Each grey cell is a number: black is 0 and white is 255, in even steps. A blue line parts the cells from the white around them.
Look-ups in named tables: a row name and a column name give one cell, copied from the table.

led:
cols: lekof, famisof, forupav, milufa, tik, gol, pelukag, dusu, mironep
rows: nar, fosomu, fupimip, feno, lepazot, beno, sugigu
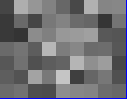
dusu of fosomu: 53
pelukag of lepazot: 143
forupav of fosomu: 69
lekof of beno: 94
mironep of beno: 80
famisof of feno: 116
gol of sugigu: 135
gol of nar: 72
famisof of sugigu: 114
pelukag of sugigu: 132
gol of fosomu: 107

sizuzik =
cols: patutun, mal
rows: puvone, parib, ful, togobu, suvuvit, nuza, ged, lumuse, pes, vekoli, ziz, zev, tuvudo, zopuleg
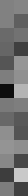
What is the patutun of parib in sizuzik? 129
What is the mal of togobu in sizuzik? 63
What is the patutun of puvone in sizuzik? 129
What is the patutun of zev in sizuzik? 136
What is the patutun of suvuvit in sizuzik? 85
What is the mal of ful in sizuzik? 114
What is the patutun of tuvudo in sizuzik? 61
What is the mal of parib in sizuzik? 95
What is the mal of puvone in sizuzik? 133
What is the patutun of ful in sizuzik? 106
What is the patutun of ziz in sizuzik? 148
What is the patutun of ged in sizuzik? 13
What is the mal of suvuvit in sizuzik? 150
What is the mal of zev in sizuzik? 71
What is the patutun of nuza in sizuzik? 126
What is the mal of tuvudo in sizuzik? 201

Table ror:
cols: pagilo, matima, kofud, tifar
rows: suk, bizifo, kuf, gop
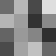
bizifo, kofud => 50
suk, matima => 183
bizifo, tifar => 138
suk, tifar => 222
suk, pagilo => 108
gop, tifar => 104
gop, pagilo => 75
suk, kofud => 73
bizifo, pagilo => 181
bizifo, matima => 158
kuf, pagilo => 100
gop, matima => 163
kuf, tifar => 47
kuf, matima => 153
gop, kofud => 193
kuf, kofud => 133
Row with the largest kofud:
gop

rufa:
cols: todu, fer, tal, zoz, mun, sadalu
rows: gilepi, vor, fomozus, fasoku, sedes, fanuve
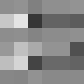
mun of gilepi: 143
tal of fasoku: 170
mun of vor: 99
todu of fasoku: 152
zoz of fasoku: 147
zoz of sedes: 105
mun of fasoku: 147
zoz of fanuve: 137
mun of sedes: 105
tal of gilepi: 128
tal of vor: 54
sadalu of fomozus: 144
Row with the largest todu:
vor

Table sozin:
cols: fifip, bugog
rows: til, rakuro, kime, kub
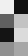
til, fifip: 240
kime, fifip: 20
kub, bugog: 167
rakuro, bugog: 195
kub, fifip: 144
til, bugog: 17
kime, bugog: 219
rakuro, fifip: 96

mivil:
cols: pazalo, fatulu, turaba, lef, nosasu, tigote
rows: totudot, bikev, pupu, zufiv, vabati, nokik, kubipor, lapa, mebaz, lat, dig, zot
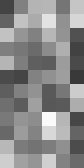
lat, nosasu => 187
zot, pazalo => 206
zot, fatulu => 161
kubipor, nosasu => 119
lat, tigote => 100
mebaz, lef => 250
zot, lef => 208
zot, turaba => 149
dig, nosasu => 144
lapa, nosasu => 90
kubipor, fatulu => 129
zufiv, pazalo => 127
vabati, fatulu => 126
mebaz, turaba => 141
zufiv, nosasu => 175
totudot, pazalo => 68
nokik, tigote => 57
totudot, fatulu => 129
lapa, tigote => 173

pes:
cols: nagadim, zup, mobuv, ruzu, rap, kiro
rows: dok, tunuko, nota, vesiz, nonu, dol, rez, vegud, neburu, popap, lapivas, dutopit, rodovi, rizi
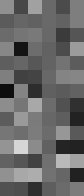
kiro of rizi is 124
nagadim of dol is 127
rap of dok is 75
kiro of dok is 126
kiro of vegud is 48
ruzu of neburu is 103
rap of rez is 91
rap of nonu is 115
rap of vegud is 81

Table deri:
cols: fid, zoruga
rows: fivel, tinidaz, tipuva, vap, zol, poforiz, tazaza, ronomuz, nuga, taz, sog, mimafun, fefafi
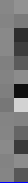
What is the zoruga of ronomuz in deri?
210
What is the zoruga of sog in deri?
58
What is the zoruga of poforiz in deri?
140
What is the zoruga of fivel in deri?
146
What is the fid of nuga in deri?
132
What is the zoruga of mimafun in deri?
141
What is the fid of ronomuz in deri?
119
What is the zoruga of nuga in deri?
130
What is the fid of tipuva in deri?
137
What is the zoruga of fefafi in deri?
87
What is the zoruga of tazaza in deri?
15
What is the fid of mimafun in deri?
131
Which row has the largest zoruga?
ronomuz

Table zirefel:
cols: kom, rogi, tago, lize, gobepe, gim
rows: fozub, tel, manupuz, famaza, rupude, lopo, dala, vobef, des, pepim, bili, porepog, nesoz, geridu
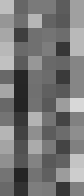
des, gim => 129
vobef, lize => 89
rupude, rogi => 91
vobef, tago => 114
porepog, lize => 89
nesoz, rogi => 36
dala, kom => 166
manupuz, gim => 185
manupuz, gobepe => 109
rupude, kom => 193
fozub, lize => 122
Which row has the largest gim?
vobef

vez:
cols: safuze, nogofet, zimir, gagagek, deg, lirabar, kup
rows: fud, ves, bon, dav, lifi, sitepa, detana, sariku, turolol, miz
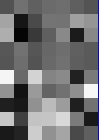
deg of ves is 115
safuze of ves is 164
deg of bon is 137
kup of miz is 95
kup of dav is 90
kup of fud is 84
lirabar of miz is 73
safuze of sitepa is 245
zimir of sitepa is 211
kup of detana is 247
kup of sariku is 114
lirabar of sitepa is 33
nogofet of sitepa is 105
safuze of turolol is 198
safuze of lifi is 85
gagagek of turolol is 197
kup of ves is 149
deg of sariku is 156
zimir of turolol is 195

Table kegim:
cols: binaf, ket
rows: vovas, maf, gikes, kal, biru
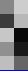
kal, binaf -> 144
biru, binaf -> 190
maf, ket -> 184
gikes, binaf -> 199
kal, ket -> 25
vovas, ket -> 205
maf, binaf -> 59
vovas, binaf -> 135
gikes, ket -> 9
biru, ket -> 102

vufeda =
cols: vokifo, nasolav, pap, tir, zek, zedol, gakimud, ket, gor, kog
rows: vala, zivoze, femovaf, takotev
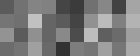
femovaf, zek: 137
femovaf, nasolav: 91
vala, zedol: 59
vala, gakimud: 113
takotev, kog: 170
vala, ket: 135
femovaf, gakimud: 189
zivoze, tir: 101

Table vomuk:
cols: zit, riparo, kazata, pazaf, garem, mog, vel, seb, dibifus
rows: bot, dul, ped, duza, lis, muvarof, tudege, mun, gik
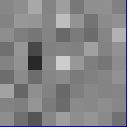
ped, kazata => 119
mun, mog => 138
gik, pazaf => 135
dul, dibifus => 145
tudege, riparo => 102
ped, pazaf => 132
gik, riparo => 111
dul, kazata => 149
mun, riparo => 127
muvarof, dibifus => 146
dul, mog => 147
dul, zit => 131
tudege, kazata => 143
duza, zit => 112
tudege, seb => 132
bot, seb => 144
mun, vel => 136

